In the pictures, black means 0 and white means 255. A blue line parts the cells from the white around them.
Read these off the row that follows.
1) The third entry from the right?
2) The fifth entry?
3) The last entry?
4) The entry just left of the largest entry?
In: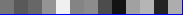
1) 181
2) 240
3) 173
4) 148

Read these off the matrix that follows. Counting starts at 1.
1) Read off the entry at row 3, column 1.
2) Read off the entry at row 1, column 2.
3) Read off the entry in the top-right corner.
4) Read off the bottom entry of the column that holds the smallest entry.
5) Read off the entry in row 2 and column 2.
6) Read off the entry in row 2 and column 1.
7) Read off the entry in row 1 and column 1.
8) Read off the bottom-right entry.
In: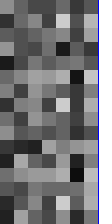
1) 92
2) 99
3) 86
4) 41
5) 105
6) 49
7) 142
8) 119

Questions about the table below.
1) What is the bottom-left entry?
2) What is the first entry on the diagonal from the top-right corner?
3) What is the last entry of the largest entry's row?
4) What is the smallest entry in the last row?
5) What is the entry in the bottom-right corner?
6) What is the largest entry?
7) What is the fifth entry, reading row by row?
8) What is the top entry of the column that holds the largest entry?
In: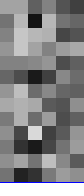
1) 115
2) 64
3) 149
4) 34
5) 143
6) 217
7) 83
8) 96

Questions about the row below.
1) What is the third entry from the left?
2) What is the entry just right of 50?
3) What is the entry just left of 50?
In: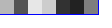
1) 231
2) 34
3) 205
